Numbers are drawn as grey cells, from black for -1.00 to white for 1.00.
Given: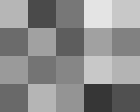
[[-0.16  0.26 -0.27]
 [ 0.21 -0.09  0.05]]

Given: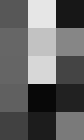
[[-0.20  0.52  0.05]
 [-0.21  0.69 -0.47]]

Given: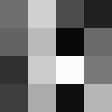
[[-0.22  0.46 -0.94]
 [-0.62  0.59  0.97]]

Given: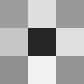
[[ 0.55 -0.70  0.76]
 [ 0.13  0.89  0.15]]

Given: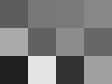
[[ 0.33 -0.24  0.10]
 [-0.74  0.79 -0.60]]

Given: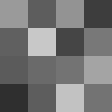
[[-0.25  0.57 -0.46]
 [-0.29 -0.17 -0.10]]
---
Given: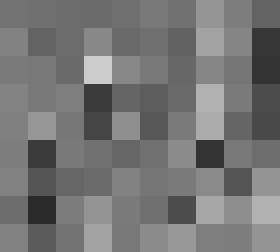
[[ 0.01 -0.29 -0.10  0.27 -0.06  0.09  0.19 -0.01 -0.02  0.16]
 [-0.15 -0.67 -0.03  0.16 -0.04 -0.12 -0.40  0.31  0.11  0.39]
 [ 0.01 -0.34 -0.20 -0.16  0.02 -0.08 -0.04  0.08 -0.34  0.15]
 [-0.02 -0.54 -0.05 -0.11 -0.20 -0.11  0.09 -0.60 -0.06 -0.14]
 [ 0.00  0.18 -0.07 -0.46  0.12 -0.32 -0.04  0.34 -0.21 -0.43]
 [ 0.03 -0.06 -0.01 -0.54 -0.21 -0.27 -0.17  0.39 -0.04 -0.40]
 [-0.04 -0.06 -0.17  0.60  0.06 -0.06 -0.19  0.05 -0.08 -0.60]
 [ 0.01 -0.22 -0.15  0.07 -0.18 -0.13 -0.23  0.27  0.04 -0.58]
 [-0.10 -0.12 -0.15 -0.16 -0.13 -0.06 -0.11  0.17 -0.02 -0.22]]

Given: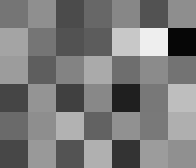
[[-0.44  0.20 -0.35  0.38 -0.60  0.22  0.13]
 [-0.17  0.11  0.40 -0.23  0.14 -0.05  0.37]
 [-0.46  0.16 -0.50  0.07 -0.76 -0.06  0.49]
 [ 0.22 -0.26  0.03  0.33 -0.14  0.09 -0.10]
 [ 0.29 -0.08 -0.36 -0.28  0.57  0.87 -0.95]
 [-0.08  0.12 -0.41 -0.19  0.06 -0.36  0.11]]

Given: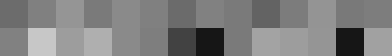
[[ 0.01  0.56  0.23  0.37  0.08 -0.01 -0.48 -0.83 -0.04  0.28  0.23  0.17
  -0.83  0.26]
 [-0.15  0.00  0.17 -0.04  0.08  0.00 -0.16  0.01 -0.04 -0.22 -0.03  0.16
  -0.05 -0.02]]

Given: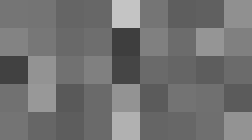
[[-0.09 -0.20 -0.27 -0.17  0.39 -0.21 -0.19 -0.13  0.15]
 [-0.11  0.19 -0.30 -0.17  0.15 -0.29 -0.10 -0.12 -0.29]
 [-0.49  0.15 -0.11  0.00 -0.46 -0.17 -0.21 -0.27 -0.16]
 [ 0.03 -0.07 -0.18 -0.14 -0.51  0.00 -0.15  0.17  0.00]
 [-0.08 -0.09 -0.21 -0.19  0.54 -0.08 -0.26 -0.25  0.13]]

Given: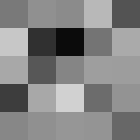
[[ 0.06  0.13  0.18  0.16 -0.19]
 [-0.52  0.32  0.64 -0.15  0.15]
 [ 0.32 -0.32  0.04  0.24  0.23]
 [ 0.56 -0.62 -0.91 -0.09  0.33]
 [-0.05  0.13  0.09  0.44 -0.35]]

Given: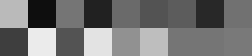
[[-0.51  0.84 -0.35  0.78  0.14  0.49 -0.08 -0.08 -0.05]
 [ 0.46 -0.89 -0.08 -0.74 -0.17 -0.35 -0.28 -0.69 -0.11]]
